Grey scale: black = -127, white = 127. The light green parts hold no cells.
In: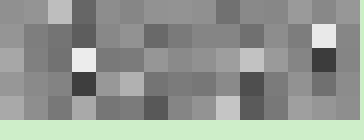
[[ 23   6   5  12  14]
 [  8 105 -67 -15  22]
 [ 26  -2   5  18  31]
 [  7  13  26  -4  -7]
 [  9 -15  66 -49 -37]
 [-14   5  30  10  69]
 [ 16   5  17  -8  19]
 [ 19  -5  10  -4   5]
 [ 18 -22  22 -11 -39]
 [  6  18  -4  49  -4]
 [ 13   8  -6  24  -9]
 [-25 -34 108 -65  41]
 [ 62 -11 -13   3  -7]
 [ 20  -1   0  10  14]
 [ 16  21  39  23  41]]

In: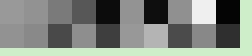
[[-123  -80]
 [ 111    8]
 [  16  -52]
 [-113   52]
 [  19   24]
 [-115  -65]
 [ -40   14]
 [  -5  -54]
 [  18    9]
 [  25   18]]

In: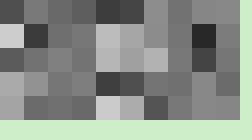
[[  8  -3  -9 -20   6]
 [  6 -87 -59   8   8]
 [-13 -10  -7 -15  -7]
 [ 13  12  50 -11 -43]
 [-58  38  32 -48  44]
 [-66  60  54 -64  75]
 [-33  -8 -12  -1 -22]
 [-22 -16   0  -9 -15]
 [ -6 -68 -13  18 -20]
 [-48  77 -36  42  36]]

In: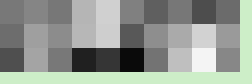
[[ -20   26    7]
 [ -50   82  116]
 [  -8   42   63]
 [ -32   14  -12]
 [   0  -39 -117]
 [  80   78  -74]
 [  53   55  -95]
 [  -8   12   -7]
 [   5   31   36]
 [  -7  -18  -48]]

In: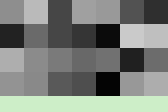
[[ -80   63  -19   45]
 [ -45   74  -95   24]
 [  25 -116  -14 -123]
 [  32  -74  -23  -49]
 [ -57  -57   -5  -38]
 [  58  -21   11    9]
 [  14  -93   46   19]]

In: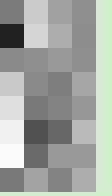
[[ 14  13  15  39  21  56  25  43]
 [ 31  42  25  -2   3 -22  25   2]
 [ 74  84  15   9  -5 -47 -21  36]
 [ -3 -92   9  70  93 111 122  -7]]

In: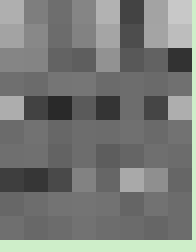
[[ 72  61 -77 -15  46 -13 -19 -25 -19 -19]
 [ 35  36 -29 -21 -58 -21 -16  15 -13 -25]
 [-60 -50 -39 -18 -18 -15 -26  41 -26 -20]
 [ 50  37  18 -20 -75 -19 -34 -25 -13 -18]
 [  5   2 -33  -9 -37 -18 -18   2 -11 -13]
 [-17 -19 -28 -10 -86 -24 -28 -54 -12 -19]
 [ -1   8   4 -20 -61 -13 -15 -73 -18 -23]
 [ 47  35   5 -16  45 -20 -16 -65 -24 -16]]

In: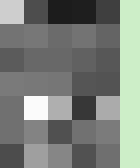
[[-64 -27 -40 -44  43  -4 -16]
 [-97 -12 -30 -42 -72 -14 -46]
 [-99 -20 -23  -9  47 -47   6]
 [-50  -8 -23  -7 123   3  31]
 [ 78 -12 -36  -5 -15 -15 -51]]
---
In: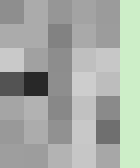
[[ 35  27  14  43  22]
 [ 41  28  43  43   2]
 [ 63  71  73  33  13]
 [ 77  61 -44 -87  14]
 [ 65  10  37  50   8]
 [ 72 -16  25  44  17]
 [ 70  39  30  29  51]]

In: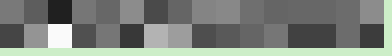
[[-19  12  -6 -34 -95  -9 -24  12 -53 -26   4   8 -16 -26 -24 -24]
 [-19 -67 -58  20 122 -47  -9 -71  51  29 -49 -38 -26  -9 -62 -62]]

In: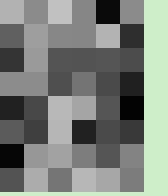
[[-117   11   49   11   64    6]
 [  51  -81  -31   30    7    6]
 [ -41  -51  -74   26  -43  -45]
 [ -52  -96   13   12  -49  -11]
 [ -42 -124  -94  -56   57   37]
 [ -53  -71  -36  -63   53  -94]
 [ -42    3 -122   24   35   -2]
 [  39   -3  -45   44  -10   55]]

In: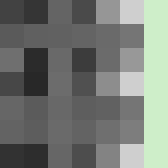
[[ 22  79 -61 -74 -27 -53]
 [-21 -10 -37 -31 -30 -27]
 [-20  24 -16 -84 -22 -67]
 [ 13  79 -56 -87 -19 -47]
 [-30 -10 -25 -36 -23 -33]
 [-16  -2 -28 -34 -21 -28]
 [  3  79 -77 -82 -25 -50]]

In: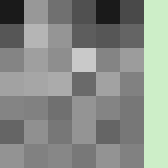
[[-101  -54 -101   24  -15  -47]
 [ -41  -27  -41   53   21  -34]
 [   4   28    4   31   14   73]
 [  34    1   34   38   43  -21]
 [   4   -8    4    1  -15   20]
 [ -26   -8  -26   16   -8   20]
 [  19    1   19    1    7   -7]]

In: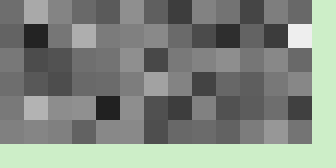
[[ -1 -23 -17  41   4 -22 -37  15 -32 -66   2 -12 -58]
 [-67 110 -28 -92  -9  46  -4   0   9 -21 -52 -81 -28]
 [  8 -22  -7 -51 -45 -16 -12  15 -55  -6   3  14  -9]
 [ -7   7 -17 -39 -50 -22 -20  -2  34   3 -60 -24 -33]
 [-17 -63  -6  51  13  16 -94  14 -47 -66   1 -46 -35]
 [ 23 -11   0   5   0 -29   8   9 -49 -23 -20 -29  -3]]
